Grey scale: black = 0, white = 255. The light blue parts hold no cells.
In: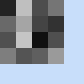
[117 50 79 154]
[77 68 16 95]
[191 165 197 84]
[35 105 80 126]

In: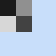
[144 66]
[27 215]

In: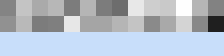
[130 31]
[181 136]
[254 212]
[201 169]
[206 138]
[232 196]
[109 181]
[124 165]
[181 165]
[124 231]
[183 127]
[170 124]
[196 185]
[132 145]

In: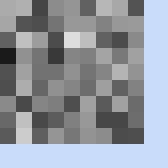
[84 153 138 162 146 130 106 108 78]
[168 152 77 122 180 98 160 72 76]
[183 131 98 163 133 158 90 72 139]
[98 152 190 129 116 108 162 151 148]
[150 151 220 132 145 133 79 127 119]
[141 115 77 58 114 145 126 92 150]
[69 79 157 117 114 102 133 73 96]
[175 83 192 144 160 174 73 192 204]
[170 166 97 27 81 79 138 105 89]

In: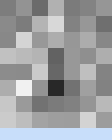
[150 111 135 174 131 130 185 156]
[131 151 172 143 191 160 149 211]
[123 130 151 152 152 114 129 157]
[177 216 173 98 103 40 123 158]
[107 180 152 180 202 148 114 163]
[147 124 212 186 139 241 154 189]
[125 138 136 193 140 173 199 203]

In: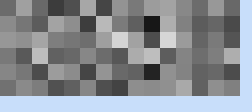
[104 74 84 174 76 128]
[152 102 122 126 104 143]
[108 92 101 110 98 97]
[136 129 155 132 131 169]
[163 174 214 93 145 144]
[156 23 77 190 35 139]
[121 95 162 172 98 142]
[147 123 212 87 105 67]
[69 185 159 108 148 79]
[167 61 110 135 69 134]
[79 142 118 104 140 96]
[60 163 126 97 156 81]
[105 92 165 189 76 125]
[160 118 144 89 119 138]
[107 139 151 121 134 113]
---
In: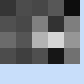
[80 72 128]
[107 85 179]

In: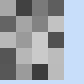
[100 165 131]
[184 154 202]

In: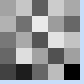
[178 113 234]
[120 169 84]

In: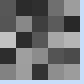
[85 136 63]
[194 44 87]

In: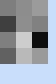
[63 142 129]
[127 205 14]

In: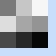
[221 166 148]
[73 39 7]

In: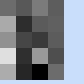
[170 45 91]
[145 70 58]
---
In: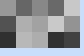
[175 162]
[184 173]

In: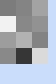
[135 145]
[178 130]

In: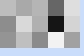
[217 175]
[190 139]

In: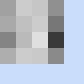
[192 204]
[185 223]

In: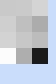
[190 172]
[199 188]

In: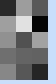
[225 5]
[81 162]

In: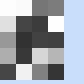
[69 60]
[50 66]

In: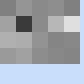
[58 139]
[173 147]
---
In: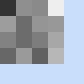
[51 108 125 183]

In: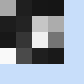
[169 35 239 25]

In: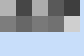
[180 103]

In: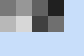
[120 215]

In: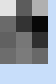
[227 51 47]

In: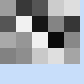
[158 241 240 223]

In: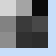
[213 58 44]

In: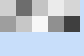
[208 199]
